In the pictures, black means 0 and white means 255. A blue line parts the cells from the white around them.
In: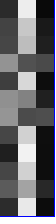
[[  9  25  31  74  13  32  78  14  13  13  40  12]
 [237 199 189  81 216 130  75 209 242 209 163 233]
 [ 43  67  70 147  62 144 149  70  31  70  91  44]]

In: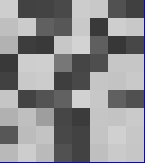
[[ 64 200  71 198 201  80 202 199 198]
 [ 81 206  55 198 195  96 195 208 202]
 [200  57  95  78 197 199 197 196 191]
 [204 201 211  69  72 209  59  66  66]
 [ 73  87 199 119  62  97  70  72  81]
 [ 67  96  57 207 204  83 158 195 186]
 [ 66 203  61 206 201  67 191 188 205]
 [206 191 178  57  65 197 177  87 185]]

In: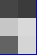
[[ 59 217 213]
 [ 69 198  99]]

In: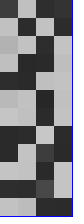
[[ 51  44 195 190 194 192 194  43  42 196 196  43]
 [ 46 194  45  42 191  39  43 199  61  42  72  44]
 [192  44 194  41  42 193 192  44 195 194  45 188]
 [ 61 193 178 191  45 185 197  42  42 196  46 194]]

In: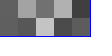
[[ 63  92]
 [177  75]
 [113 196]
 [163  87]
 [ 96  95]]

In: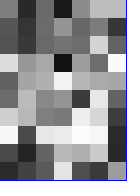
[[188  54  98 250 167  99  61  43  41 157]
 [189 124 211 109 170 231 214 246 203  59]
 [140 103 109 158 183  59 238 252 176  78]
 [ 24 149 115  17 242 148 121 235 184 228]
 [105 107 105 168 176 136 127 231  99  90]
 [ 41  53  57 151 165 187 184  74  37  66]
 [125  86  82 221  97 107 207 246  73  43]]
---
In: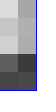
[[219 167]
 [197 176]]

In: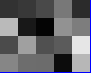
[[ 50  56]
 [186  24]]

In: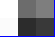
[[255 108]
 [251  44]]

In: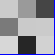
[[203 154]
 [122 202]]

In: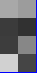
[[168 156]
 [ 59  49]]

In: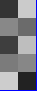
[[ 52 203]
 [136 107]]

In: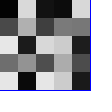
[[  3 217]
 [ 73 176]]

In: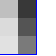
[[191  56]
 [219  84]]

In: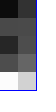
[[12 50]
 [73 74]]
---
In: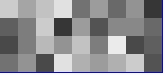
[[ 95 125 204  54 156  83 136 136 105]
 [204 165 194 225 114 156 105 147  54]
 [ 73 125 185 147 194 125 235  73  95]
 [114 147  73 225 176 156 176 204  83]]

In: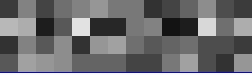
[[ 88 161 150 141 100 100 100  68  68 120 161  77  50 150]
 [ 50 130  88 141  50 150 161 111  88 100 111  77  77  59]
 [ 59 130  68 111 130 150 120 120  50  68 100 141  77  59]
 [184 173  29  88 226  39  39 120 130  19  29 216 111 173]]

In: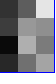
[[ 50  93 229]
 [ 40 112 164]
 [ 61 152 143]
 [ 10 175 123]]

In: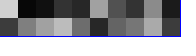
[[ 60 127 161 188 109  39 100 118 170  60]
 [209   7  16  51  39 161  81  51 139  27]]

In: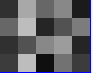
[[ 48  82 136 156  37]
 [ 48 168 103 136  27]
 [103 189  37  82 124]
 [ 60 189  15 114  60]]

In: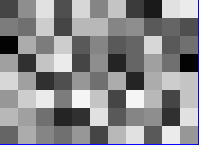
[[151 205 235 124 245 196  69 245 184  69 196]
 [ 69 142 225  79 215 133 196  59  26 225 235]
 [124 112 205  69 184 184 133 142  89 101  79]
 [160  48 196 235  69 142  36 101 160 112   3]
 [101 172 133 112 151  69 184 225  89 235 151]
 [  3 172 124 205  89 133  89 101 215  89 112]
 [184 160 112  36  48 225  89 133 142  48 225]
 [215 160  48  79 151 112 172  36 172 205 196]]

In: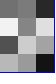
[[242 133 223]
 [ 81 205 163]
 [113 123  40]
 [184 154  19]]
